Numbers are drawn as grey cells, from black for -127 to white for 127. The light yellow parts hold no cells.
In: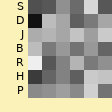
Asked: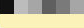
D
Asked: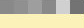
P
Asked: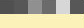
S
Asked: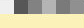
R

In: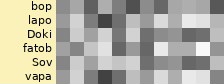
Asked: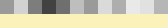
lapo
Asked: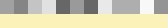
fatob
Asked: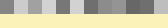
Doki

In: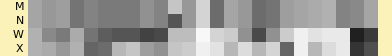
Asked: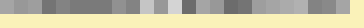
M
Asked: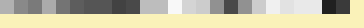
W
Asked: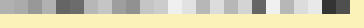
X

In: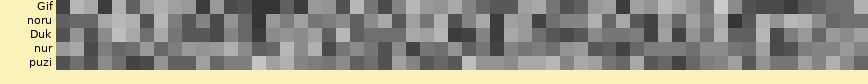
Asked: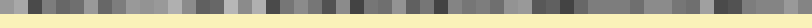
nur
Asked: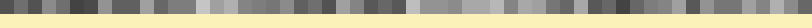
puzi
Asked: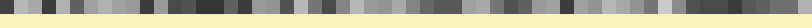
Gif

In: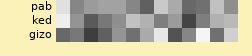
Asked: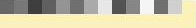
gizo
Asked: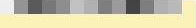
ked
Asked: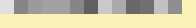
pab

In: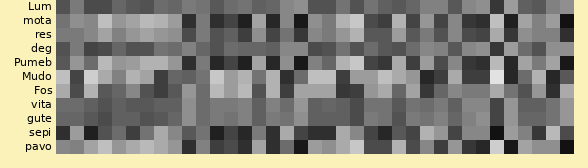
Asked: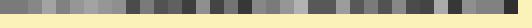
res
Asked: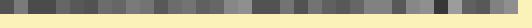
Lum
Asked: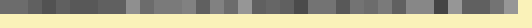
vita

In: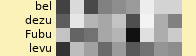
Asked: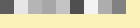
dezu
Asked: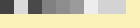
bel

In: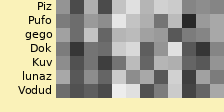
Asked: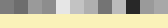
Pufo
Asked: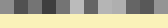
Kuv

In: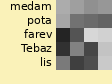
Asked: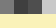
lis
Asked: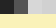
farev

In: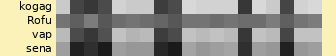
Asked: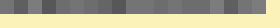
Rofu
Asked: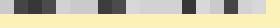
kogag
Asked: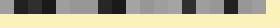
sena
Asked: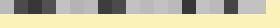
vap

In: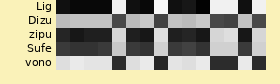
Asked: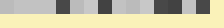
Dizu
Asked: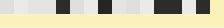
vono
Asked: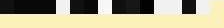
Lig

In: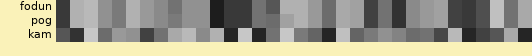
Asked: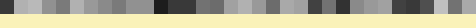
pog
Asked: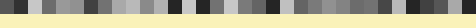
kam
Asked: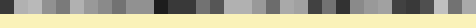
fodun

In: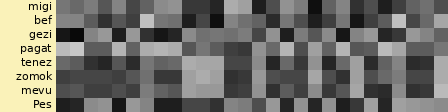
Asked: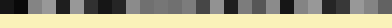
gezi
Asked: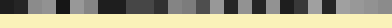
Pes
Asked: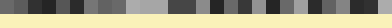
tenez
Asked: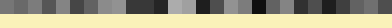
migi

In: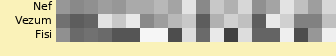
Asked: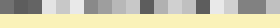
Vezum
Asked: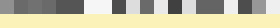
Fisi

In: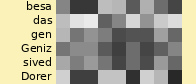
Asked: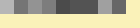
gen
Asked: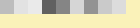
das
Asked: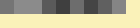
Geniz
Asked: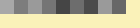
sived
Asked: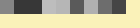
besa

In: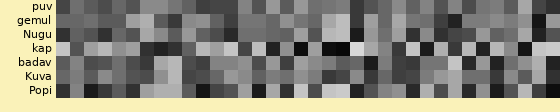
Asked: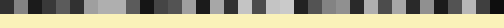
Popi
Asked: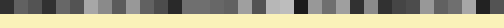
Nugu
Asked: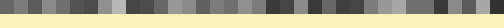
Kuva
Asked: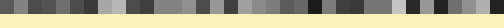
badav
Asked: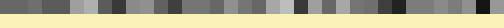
gemul

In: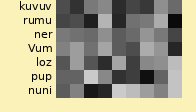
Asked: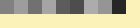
Vum
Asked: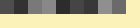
kuvuv
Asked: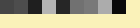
rumu

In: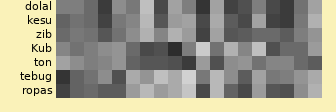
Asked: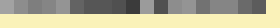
ton
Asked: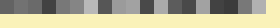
kesu
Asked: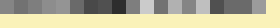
Kub
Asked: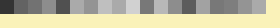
tebug

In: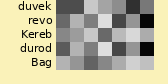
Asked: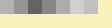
Bag

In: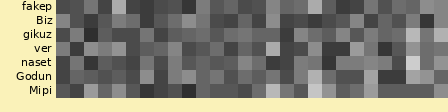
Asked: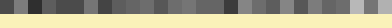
gikuz
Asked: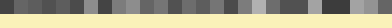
Godun
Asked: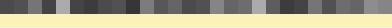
fakep
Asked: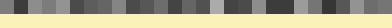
ver
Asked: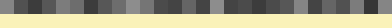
Biz

